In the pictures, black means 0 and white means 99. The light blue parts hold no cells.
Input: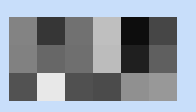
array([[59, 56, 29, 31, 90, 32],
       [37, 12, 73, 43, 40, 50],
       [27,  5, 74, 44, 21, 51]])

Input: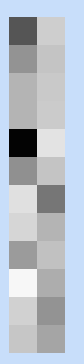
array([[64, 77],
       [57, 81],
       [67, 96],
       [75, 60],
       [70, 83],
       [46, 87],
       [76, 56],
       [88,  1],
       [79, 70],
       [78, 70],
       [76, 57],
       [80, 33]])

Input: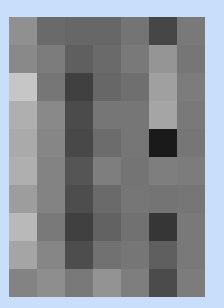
array([[48, 29, 49, 57, 47, 55, 51],
       [47, 37, 46, 44, 30, 52, 64],
       [47, 21, 44, 38, 25, 47, 72],
       [46, 45, 46, 41, 30, 51, 61],
       [48, 49, 45, 49, 33, 51, 68],
       [46, 10, 46, 42, 28, 52, 66],
       [47, 64, 46, 46, 29, 53, 68],
       [48, 62, 43, 40, 25, 46, 77],
       [46, 58, 47, 41, 37, 48, 53],
       [47, 27, 45, 40, 40, 41, 56]])

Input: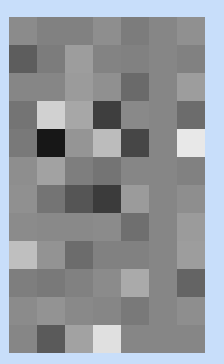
array([[52, 52, 52, 87, 63, 35, 52],
       [55, 52, 47, 52, 53, 57, 54],
       [39, 52, 66, 54, 50, 47, 49],
       [61, 52, 50, 50, 42, 57, 74],
       [60, 52, 43, 54, 53, 53, 54],
       [55, 52, 60, 23, 33, 45, 56],
       [50, 52, 52, 45, 49, 63, 55],
       [90, 52, 27, 73, 58,  9, 47],
       [42, 52, 53, 24, 65, 81, 45],
       [61, 52, 41, 56, 60, 52, 52],
       [50, 52, 50, 51, 61, 48, 36],
       [56, 52, 48, 55, 50, 50, 54]])

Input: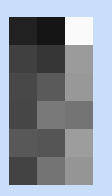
array([[58, 45, 26],
       [61, 33, 34],
       [45, 47, 27],
       [59, 35, 28],
       [60, 21, 25],
       [97,  8, 13]])

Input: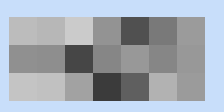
array([[60, 69, 37, 23, 63, 75, 76],
       [59, 52, 59, 52, 27, 55, 56],
       [60, 47, 31, 57, 79, 71, 73]])

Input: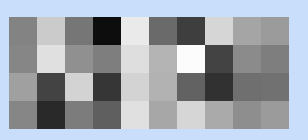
array([[60, 55, 66, 83, 65, 87, 37, 48, 16, 52],
       [44, 43, 19, 38, 69, 82, 21, 82, 26, 62],
       [49, 54, 26, 98, 70, 86, 49, 56, 87, 52],
       [60, 64, 83, 24, 41, 91,  5, 46, 79, 51]])

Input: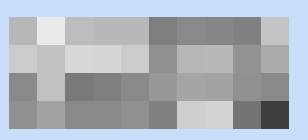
array([[24, 45, 82, 80, 50, 56, 53, 53, 63, 56],
       [53, 56, 63, 64, 59, 53, 49, 47, 75, 53],
       [66, 57, 72, 71, 56, 79, 83, 84, 75, 79],
       [76, 50, 52, 53, 49, 72, 72, 73, 91, 71]])

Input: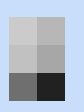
array([[13, 43],
       [65, 75],
       [71, 79]])
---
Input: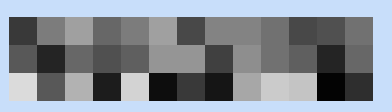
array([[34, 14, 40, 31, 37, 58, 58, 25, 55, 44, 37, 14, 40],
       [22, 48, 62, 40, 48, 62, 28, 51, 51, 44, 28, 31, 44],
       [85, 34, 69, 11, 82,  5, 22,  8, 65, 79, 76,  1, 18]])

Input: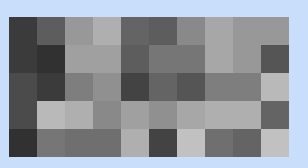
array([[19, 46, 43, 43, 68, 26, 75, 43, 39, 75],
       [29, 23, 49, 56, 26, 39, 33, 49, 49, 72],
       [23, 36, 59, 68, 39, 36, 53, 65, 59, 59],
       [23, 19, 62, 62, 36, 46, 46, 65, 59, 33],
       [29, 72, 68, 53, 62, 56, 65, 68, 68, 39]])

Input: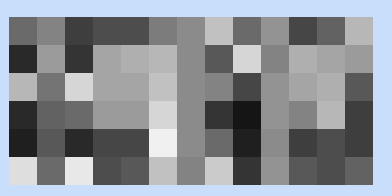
array([[12, 34, 16, 27, 27, 93, 54, 41, 12, 54, 24, 30, 24],
       [16, 60, 20, 64, 68, 71, 54, 34, 83, 51, 68, 64, 60],
       [41, 51, 24, 30, 30, 48, 54, 75, 41, 57, 27, 38, 71],
       [16, 38, 41, 60, 60, 83, 54, 20,  8, 57, 51, 71, 24],
       [71, 45, 83, 64, 64, 75, 54, 51, 27, 57, 64, 68, 34],
       [86, 41, 90, 30, 34, 75, 51, 79, 20, 57, 34, 30, 38]])

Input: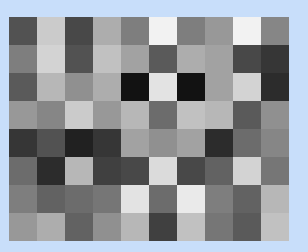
array([[21, 32, 13, 21, 63, 56, 63, 17, 42, 52],
       [32, 79, 28, 67, 49, 94, 49, 59, 94, 52],
       [49, 82, 32, 75, 63, 35, 67, 63, 28, 21],
       [59, 67, 38, 56, 71, 25, 75, 46, 35, 75],
       [49, 38, 42, 46, 88, 42, 91, 49, 38, 71],
       [35, 71, 56, 67,  7, 88,  7, 63, 82, 17],
       [42, 17, 71, 25, 28, 85, 28, 38, 82, 46],
       [59, 52, 79, 59, 71, 42, 75, 71, 35, 56]])

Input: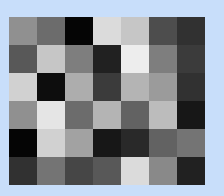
array([[56, 42,  2, 85, 77, 30, 19],
       [19, 45, 27, 34, 85, 53, 13],
       [56, 89, 42, 70, 38, 73,  9],
       [34, 77, 49, 13, 92, 49, 23],
       [ 2, 81, 63,  9, 16, 38, 45],
       [81,  5, 67, 23, 70, 60, 19]])

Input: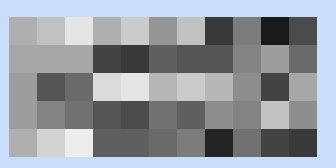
array([[61, 33, 41, 85, 89, 71, 79, 71, 55, 26, 65],
       [61, 51, 44, 33, 29, 44, 37, 55, 51, 75, 55],
       [65, 65, 65, 26, 22, 37, 33, 33, 51, 61, 41],
       [68, 75, 89, 68, 79, 58, 75, 22, 48, 10, 29],
       [68, 82, 92, 37, 37, 41, 48, 14, 44, 26, 22]])
